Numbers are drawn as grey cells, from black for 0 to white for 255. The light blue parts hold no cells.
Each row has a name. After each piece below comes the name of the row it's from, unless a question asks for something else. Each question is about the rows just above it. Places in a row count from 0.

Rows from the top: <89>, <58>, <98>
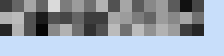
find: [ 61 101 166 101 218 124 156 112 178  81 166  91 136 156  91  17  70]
<89>
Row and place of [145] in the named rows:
<98>, 12
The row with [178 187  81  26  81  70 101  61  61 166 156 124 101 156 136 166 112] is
<58>
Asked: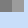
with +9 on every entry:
[133 165]
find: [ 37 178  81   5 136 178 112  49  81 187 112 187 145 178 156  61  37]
<98>
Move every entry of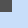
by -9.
[72]

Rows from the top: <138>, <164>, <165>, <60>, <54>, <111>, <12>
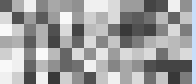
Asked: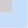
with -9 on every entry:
[198]
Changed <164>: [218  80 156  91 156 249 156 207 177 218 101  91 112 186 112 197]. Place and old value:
14, [101]
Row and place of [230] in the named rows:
<54>, 8
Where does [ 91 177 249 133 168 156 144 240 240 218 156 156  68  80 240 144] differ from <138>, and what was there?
2, [240]

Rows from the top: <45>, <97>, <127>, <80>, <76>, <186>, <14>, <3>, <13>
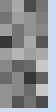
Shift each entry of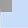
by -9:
[149]
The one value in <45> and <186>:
[135]
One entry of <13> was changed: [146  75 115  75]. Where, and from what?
1, [85]
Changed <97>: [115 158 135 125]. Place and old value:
2, [146]
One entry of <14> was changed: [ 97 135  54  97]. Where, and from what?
0, [106]
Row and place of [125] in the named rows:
<97>, 3

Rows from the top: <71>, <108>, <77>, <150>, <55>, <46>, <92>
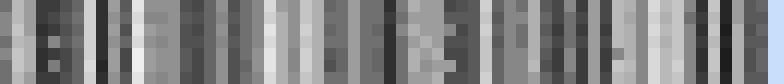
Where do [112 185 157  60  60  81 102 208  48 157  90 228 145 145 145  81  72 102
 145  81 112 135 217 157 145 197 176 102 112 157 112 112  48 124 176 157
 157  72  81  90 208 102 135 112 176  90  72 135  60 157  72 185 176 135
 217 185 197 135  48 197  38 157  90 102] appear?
<71>
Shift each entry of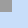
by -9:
[148]
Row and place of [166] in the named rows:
<108>, 52
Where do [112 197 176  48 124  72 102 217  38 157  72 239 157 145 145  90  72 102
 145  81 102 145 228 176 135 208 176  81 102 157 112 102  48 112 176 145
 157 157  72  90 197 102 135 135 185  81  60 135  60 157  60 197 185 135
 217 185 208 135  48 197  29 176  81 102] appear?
<46>
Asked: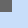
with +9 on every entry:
[111]

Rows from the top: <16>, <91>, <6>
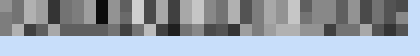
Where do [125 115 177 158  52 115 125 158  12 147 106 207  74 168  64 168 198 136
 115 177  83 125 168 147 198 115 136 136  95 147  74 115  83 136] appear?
<91>
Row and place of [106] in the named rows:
<91>, 10

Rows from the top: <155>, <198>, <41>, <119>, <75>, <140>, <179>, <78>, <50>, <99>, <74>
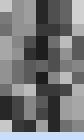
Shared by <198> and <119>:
[79]
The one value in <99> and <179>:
[134]
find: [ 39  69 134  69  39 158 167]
<99>
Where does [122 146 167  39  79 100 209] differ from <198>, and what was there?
2, [158]
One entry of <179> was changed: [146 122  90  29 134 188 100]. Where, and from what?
1, [111]

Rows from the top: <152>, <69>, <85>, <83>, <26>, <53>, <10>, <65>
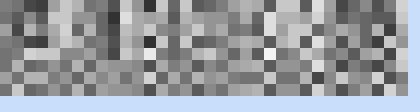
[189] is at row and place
<85>, 10
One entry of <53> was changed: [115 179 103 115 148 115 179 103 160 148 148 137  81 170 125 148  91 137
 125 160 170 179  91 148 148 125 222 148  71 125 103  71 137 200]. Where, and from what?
18, [115]

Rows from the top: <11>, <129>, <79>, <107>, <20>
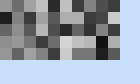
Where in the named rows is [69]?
<129>, 8
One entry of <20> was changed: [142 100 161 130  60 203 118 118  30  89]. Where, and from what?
0, [151]

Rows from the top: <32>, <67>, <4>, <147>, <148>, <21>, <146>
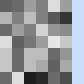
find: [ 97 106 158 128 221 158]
<32>
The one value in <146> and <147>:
[221]
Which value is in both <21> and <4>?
[106]
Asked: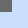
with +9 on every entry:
[115]
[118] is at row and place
<147>, 2
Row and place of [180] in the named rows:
<67>, 0
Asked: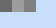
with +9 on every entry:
[115 167 137]

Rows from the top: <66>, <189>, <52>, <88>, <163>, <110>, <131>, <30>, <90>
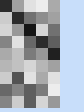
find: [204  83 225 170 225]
<131>
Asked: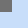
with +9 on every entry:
[122]

